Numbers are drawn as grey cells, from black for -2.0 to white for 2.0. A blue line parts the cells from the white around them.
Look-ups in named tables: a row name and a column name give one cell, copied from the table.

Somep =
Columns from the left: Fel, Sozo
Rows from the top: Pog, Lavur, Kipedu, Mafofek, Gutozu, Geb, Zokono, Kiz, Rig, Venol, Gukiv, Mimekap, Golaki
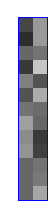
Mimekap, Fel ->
-0.4
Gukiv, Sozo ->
-0.2
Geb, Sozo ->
0.7
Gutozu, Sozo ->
-0.7
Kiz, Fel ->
0.5
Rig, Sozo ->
-1.1
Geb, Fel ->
-0.7
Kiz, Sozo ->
-0.4
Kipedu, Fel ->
-0.4
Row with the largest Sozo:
Mafofek

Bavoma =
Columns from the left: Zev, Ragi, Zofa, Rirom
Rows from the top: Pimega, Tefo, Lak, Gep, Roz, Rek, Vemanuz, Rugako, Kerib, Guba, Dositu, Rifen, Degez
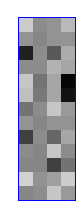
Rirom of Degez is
0.4
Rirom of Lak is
0.7
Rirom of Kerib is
0.6
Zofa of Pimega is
0.3
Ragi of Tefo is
0.1
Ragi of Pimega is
0.2
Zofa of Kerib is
-0.4
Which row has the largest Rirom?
Rifen

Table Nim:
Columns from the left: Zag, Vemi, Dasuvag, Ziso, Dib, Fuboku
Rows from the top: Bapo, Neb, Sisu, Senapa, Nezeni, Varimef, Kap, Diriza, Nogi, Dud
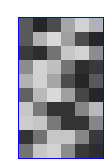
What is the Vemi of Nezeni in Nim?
1.3
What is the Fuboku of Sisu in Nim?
0.2
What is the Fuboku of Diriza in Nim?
0.1
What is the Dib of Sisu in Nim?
1.3
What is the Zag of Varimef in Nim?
-0.5
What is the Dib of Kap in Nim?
0.1
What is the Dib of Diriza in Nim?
-1.2
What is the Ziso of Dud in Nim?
0.2
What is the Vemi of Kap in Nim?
-0.1
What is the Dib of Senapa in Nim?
-1.3
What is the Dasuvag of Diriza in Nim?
-0.1
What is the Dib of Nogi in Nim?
0.1
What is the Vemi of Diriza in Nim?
1.1
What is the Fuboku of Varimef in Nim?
-1.4
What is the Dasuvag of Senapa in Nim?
1.0
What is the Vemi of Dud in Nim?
1.1
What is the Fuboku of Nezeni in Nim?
-0.6
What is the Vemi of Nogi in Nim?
-0.2
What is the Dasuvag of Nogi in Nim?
1.1
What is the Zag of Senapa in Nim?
0.2

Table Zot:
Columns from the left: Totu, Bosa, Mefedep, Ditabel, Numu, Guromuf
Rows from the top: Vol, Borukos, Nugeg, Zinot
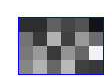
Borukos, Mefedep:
0.8
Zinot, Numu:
-1.0
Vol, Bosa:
-1.3
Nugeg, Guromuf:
1.8
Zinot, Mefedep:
-0.4
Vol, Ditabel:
-0.9
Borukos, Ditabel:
-1.0
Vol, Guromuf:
-1.7
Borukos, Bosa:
-1.1
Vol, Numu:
-0.7
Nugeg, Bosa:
0.4
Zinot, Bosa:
0.8
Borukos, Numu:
0.4
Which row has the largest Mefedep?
Borukos

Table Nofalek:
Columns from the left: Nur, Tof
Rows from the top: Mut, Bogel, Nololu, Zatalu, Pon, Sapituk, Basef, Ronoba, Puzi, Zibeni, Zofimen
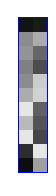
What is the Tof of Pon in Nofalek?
1.2
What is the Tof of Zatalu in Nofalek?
-0.8
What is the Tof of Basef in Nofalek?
-0.5
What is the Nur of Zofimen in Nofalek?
-1.8
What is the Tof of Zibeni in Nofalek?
1.6
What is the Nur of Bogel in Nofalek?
0.2
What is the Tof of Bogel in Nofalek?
0.7
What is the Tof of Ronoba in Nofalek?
-0.7
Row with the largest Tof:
Zibeni

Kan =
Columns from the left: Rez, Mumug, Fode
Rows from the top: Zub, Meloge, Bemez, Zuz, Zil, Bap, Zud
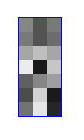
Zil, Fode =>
0.5
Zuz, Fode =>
1.1
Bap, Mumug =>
1.3
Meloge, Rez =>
-0.1
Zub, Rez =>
0.1
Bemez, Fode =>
0.6
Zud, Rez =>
-0.2
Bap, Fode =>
-1.6
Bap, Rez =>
-0.8
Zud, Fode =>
-1.4
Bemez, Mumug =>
1.0
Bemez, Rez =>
0.6
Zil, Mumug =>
0.1
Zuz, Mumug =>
-1.6
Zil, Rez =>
-0.5
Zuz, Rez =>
1.7
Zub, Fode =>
-0.1
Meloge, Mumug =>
-0.7
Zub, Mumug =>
-0.7

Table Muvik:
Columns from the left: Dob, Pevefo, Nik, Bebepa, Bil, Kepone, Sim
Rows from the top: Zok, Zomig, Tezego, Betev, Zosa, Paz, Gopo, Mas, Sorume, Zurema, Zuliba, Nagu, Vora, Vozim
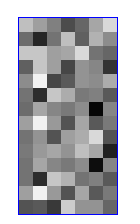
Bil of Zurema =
1.0
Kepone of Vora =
-0.6
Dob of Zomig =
-0.3
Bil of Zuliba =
0.2
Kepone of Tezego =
-0.2
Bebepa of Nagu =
0.8
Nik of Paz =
1.1
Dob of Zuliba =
-0.2
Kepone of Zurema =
0.6
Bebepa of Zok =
-0.8
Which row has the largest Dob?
Tezego

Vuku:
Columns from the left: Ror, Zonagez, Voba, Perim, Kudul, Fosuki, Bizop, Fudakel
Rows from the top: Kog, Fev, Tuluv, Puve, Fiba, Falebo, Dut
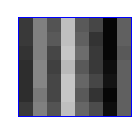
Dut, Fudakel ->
-0.5
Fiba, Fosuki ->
-0.9
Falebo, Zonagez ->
-0.1
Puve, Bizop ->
-1.8
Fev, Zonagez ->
0.0
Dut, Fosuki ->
-0.8
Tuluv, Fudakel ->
-0.6
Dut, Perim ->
1.0
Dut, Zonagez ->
0.0
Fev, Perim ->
1.0
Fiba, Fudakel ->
-0.5
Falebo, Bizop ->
-1.9
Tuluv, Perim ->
1.1
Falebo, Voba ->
-0.9
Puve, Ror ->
-1.3
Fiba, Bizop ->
-1.7

